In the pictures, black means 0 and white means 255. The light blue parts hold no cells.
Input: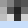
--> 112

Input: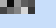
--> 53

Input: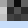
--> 41

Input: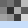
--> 90

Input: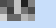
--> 77

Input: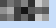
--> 89

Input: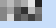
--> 119

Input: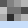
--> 73

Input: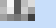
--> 159

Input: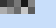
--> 91
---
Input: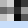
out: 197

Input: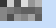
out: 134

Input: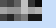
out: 66

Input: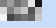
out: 243

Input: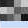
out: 65

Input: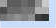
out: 117
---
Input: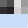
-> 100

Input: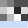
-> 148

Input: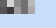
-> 98

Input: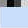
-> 142

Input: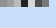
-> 146

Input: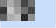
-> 127
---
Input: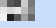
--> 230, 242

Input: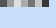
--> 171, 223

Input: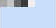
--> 101, 240

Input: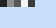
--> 88, 244

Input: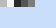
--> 43, 246

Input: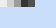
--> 155, 238

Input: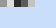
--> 47, 222

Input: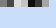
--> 194, 221

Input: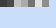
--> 171, 225
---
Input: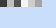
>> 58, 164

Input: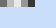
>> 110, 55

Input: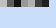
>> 192, 33

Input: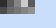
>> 46, 145

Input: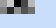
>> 156, 112

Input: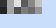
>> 51, 149

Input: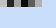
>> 193, 177
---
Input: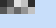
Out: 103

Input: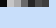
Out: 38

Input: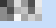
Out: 166

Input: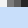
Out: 124

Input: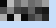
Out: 64

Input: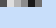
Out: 140

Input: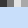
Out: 123

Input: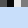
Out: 9
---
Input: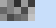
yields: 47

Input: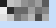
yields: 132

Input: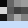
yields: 102

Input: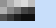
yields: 206

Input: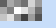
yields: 112

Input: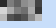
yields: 141

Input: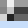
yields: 240
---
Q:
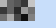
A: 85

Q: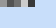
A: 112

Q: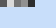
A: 116

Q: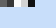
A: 250

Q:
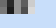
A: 147

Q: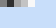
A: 166

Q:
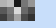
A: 24
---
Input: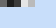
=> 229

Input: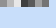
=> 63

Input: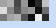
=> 150

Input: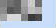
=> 165

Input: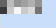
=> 160

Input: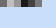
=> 25

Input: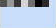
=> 213

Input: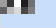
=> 30
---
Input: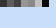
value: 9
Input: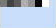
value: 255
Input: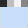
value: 135
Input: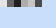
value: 75
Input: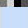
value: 81
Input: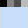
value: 187
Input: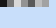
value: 162
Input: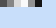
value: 21
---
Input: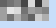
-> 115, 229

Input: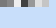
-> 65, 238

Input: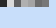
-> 176, 218

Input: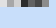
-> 44, 225

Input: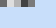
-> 180, 222

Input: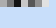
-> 199, 225

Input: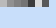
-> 116, 218

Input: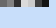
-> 218, 218
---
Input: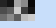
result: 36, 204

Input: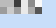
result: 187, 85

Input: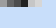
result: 157, 214

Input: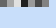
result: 102, 130

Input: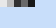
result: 232, 23

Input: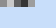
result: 142, 157
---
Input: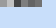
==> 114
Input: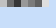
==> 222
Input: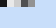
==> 146
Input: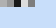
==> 125
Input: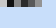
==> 147
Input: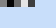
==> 62
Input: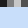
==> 81
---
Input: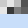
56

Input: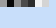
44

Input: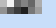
31

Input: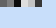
222

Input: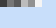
188

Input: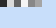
245

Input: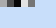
7
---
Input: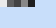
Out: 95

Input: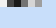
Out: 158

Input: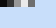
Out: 110

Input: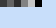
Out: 100

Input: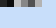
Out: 135

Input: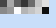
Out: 211

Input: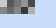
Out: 147
